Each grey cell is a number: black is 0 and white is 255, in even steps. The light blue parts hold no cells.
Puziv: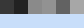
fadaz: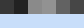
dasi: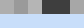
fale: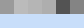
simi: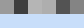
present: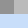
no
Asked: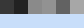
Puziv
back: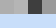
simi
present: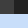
no
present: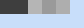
no

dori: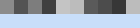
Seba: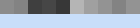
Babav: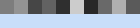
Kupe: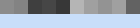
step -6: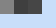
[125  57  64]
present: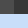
yes

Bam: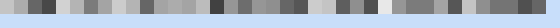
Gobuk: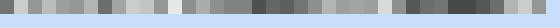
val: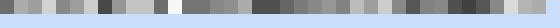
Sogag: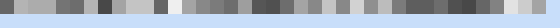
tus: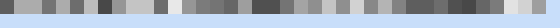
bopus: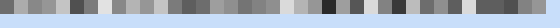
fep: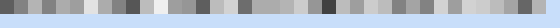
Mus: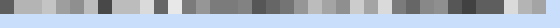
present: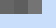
yes
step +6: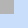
[186]
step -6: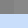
[124 130]
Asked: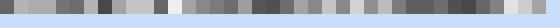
Sogag
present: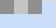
yes
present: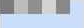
no

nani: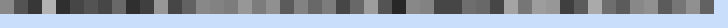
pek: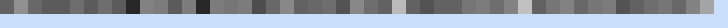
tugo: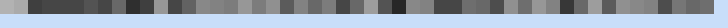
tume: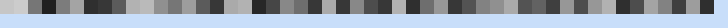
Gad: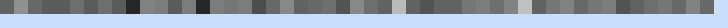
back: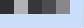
tume
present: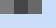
yes
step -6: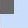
[98]
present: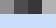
no

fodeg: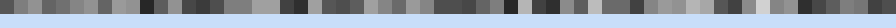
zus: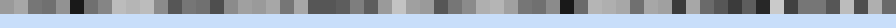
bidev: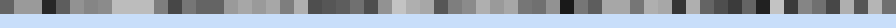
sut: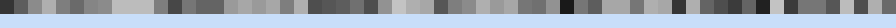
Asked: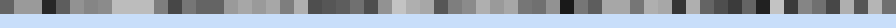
bidev
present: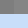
no
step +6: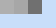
[181 173 118]
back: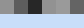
fodeg

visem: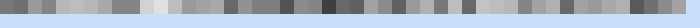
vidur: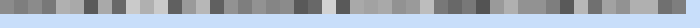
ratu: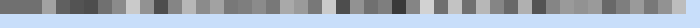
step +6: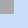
[175]
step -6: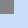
[127]

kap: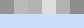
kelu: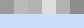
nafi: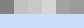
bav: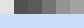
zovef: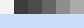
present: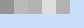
yes
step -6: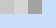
[194 207 157]

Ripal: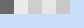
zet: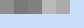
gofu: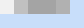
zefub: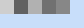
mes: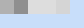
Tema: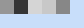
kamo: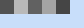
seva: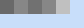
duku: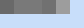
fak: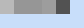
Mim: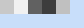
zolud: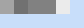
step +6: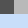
[ 88 191]
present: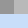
no
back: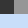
Tema

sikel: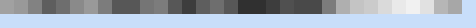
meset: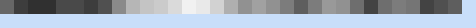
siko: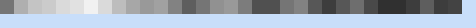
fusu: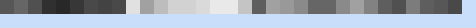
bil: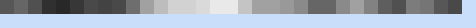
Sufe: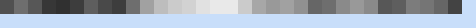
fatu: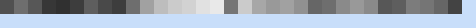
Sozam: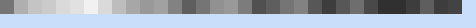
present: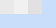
yes
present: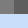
yes
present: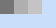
yes

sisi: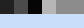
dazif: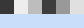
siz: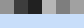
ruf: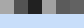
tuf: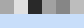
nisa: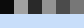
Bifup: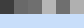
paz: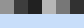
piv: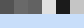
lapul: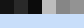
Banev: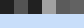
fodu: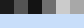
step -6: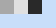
[162 218  35]
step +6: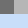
[117 188]
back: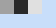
tuf
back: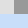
dazif
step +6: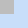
[195]
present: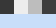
yes

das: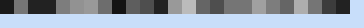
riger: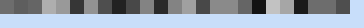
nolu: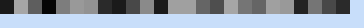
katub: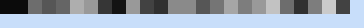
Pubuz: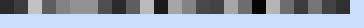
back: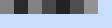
riger
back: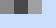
riger
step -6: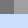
[111 154]
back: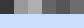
katub
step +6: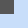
[92]
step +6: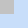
[200]
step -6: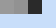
[147 140  36]

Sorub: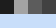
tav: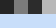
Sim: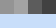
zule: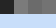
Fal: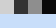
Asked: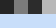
tav
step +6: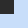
[50]
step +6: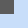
[98]
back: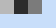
tav
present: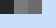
yes
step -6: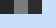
[ 31 117  38]

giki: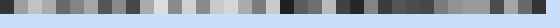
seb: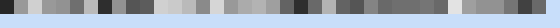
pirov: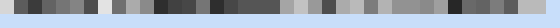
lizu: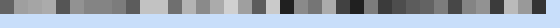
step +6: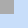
[177]
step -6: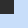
[40]
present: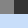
no
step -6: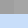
[153 159]
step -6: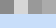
[132 208 147 165]

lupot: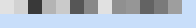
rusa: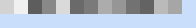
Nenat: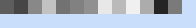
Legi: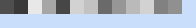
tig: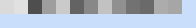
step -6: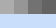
[166 144 108  93]
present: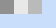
yes

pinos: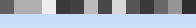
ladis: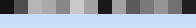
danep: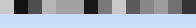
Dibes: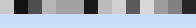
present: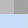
no
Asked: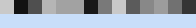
danep
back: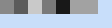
danep
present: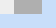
no

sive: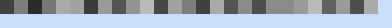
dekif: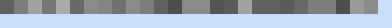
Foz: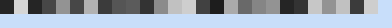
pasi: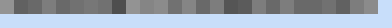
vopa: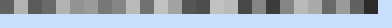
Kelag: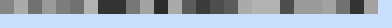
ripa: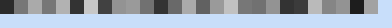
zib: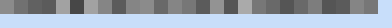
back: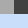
sive
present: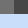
no

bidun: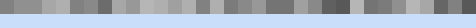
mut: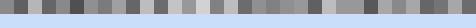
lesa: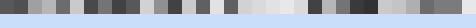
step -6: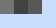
[110  60  82]
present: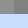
yes

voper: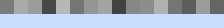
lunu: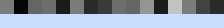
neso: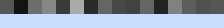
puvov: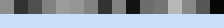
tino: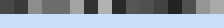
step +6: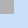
[183]
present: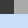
yes
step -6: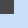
[66]
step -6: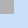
[171]
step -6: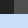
[29 74]

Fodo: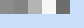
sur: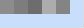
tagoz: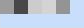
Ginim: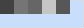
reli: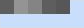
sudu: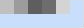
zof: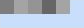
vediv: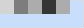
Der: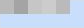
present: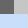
yes
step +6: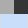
[178  59]

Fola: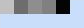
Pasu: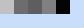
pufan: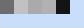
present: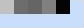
no
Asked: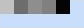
Fola
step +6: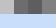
[199 115 100 134]
